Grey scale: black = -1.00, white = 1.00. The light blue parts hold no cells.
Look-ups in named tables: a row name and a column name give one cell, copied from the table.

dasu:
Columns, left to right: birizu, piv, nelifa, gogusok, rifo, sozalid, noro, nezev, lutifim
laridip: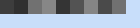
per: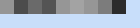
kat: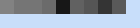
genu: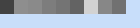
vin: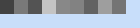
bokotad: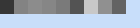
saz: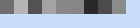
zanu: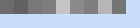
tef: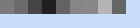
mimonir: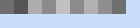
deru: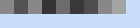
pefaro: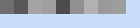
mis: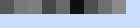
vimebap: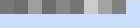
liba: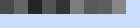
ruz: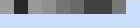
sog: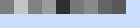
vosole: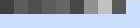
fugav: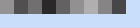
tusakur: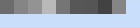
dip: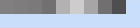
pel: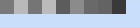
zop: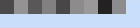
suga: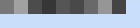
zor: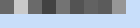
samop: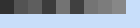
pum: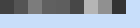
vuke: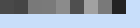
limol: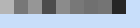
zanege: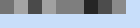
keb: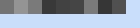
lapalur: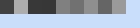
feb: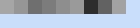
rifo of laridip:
-0.59
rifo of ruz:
-0.08
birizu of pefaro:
-0.13
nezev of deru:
0.07
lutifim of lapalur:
0.21
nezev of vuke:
-0.05
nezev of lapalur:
-0.21
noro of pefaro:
0.40
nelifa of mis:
-0.01
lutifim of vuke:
-0.73
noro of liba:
-0.30

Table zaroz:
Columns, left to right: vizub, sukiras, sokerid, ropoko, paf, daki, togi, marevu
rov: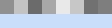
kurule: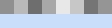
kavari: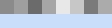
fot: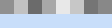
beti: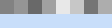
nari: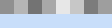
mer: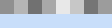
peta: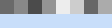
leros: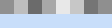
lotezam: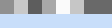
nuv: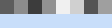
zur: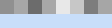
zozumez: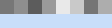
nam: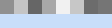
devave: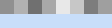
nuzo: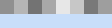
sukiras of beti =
0.17
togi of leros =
-0.08
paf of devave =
0.82
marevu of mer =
0.22
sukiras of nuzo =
0.42
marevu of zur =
0.30
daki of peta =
0.61
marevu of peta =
0.34
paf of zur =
0.82
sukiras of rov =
0.53
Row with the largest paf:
lotezam

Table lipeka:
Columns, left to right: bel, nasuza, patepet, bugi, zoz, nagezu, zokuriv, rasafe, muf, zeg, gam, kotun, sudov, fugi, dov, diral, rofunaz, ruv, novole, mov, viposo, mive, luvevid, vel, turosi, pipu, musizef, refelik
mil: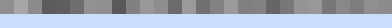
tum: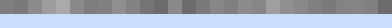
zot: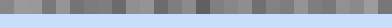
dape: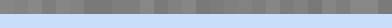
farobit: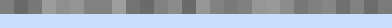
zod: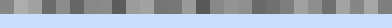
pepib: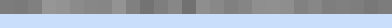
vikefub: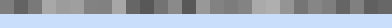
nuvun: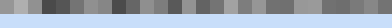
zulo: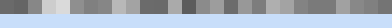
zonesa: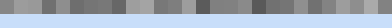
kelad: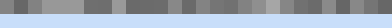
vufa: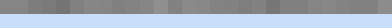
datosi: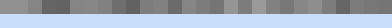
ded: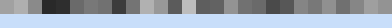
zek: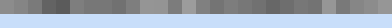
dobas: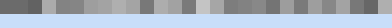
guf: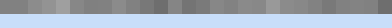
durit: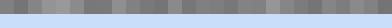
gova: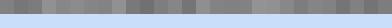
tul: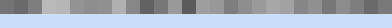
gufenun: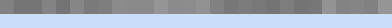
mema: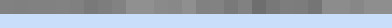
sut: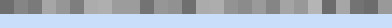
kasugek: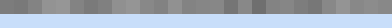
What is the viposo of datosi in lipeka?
-0.06
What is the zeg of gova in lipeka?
-0.05
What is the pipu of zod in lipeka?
0.05
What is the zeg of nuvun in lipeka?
-0.20
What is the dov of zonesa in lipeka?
-0.29
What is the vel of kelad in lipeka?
0.08
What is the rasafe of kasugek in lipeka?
0.00
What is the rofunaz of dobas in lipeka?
-0.02
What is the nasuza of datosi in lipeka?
0.13
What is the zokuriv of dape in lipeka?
-0.05
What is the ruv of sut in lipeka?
0.09
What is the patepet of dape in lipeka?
0.07
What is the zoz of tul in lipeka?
0.43
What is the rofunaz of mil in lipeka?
0.21
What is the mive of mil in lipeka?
0.16
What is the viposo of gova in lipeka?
0.07
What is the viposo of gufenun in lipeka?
-0.02
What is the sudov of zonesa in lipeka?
-0.01
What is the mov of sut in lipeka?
0.04
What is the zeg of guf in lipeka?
0.01
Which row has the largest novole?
vikefub

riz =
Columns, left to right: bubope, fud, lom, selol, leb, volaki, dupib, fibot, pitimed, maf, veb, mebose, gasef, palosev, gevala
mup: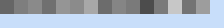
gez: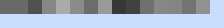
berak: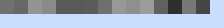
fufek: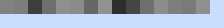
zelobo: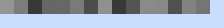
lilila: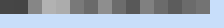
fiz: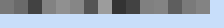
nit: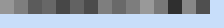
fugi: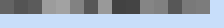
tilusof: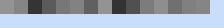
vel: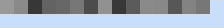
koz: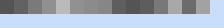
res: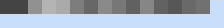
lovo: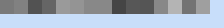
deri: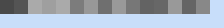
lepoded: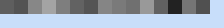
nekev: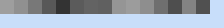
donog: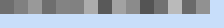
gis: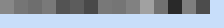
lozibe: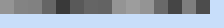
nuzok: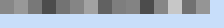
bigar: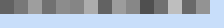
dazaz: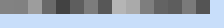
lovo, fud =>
0.01
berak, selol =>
0.08
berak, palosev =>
-0.06
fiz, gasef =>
-0.26
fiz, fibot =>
0.22
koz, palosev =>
-0.15
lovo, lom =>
-0.36
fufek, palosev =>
-0.04
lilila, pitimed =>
-0.15
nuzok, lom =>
-0.06
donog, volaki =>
0.01
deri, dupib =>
0.19
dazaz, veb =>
-0.01
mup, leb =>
0.17
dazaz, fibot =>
-0.32
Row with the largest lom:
deri

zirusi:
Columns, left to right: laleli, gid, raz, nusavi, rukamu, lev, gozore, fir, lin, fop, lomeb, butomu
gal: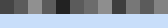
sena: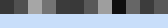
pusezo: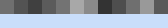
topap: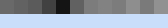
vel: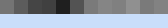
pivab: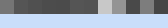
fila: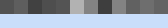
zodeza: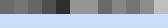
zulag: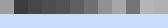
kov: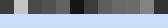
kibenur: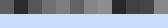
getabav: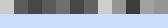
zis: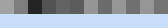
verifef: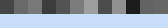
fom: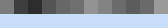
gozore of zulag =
-0.12
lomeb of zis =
0.18
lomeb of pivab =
-0.02
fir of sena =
0.24
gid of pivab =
-0.33
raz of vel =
-0.46
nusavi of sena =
-0.10
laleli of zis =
0.27
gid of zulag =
-0.52
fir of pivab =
0.57
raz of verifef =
-0.06
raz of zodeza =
-0.20
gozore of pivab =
-0.35
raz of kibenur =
-0.33
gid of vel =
-0.28
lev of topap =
-0.24
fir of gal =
0.11
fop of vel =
0.13
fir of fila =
-0.51
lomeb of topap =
-0.04

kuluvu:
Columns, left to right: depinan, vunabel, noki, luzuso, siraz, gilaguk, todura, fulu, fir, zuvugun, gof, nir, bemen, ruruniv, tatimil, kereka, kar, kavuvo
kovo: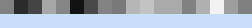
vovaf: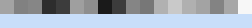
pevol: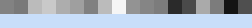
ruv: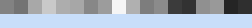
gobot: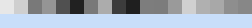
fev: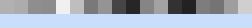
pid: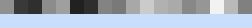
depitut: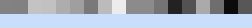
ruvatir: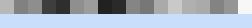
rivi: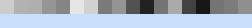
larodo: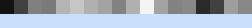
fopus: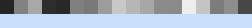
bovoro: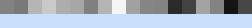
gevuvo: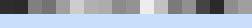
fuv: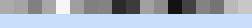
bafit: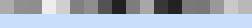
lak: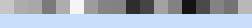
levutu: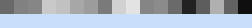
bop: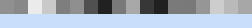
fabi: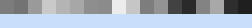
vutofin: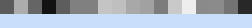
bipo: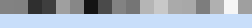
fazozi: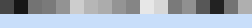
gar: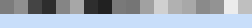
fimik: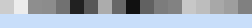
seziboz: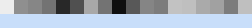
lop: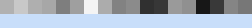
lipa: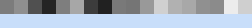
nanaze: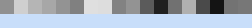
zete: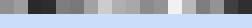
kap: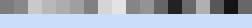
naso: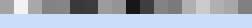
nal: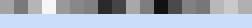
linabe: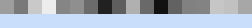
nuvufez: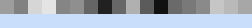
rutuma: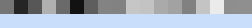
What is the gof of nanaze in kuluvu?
-0.29
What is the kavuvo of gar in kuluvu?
0.50
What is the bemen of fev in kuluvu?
-0.61
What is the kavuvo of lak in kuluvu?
0.44
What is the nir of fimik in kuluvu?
-0.03
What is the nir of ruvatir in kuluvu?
0.33
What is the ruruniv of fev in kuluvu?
-0.73
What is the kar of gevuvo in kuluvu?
0.11
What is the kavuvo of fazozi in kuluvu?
0.37
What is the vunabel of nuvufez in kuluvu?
0.01
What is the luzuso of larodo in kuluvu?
-0.04
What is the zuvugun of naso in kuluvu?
-0.82
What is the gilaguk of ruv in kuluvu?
0.31

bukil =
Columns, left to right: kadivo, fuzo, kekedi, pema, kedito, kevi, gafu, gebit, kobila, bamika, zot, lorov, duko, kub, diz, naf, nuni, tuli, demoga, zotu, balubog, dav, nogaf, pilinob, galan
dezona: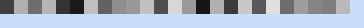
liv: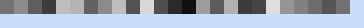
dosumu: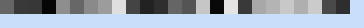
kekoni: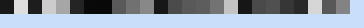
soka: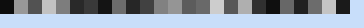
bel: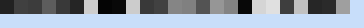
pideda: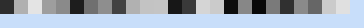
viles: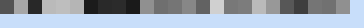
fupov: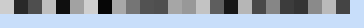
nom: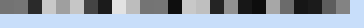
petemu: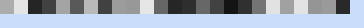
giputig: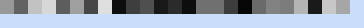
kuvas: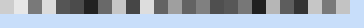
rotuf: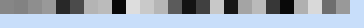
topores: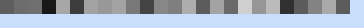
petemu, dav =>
0.78
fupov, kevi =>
0.27
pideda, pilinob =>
0.59
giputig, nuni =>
-0.53
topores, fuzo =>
-0.15
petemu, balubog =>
0.26
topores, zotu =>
0.46
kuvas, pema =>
0.72
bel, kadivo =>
-0.73
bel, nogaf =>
-0.70
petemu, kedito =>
0.29
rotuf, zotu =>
-0.57
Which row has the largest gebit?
giputig

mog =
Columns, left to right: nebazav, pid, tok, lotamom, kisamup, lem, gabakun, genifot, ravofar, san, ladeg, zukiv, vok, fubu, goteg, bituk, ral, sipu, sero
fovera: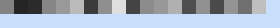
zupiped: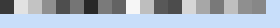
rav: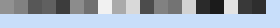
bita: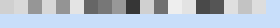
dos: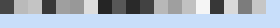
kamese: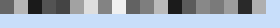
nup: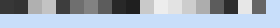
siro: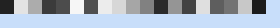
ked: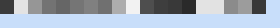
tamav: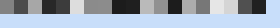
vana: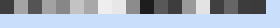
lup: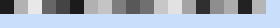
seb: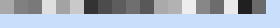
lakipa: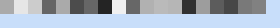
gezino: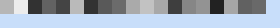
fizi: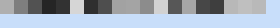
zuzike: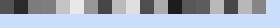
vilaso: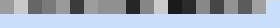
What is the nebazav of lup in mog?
-0.77
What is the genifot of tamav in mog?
0.10
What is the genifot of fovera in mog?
0.12
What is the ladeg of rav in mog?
-0.40
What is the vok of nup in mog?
0.78
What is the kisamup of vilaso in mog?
0.21
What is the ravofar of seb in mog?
-0.27
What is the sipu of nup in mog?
0.81
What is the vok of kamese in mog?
-0.79
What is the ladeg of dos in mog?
-0.48
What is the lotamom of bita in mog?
0.69
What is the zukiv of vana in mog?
-0.31
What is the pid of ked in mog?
0.78
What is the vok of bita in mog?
0.87
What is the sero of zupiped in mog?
0.06

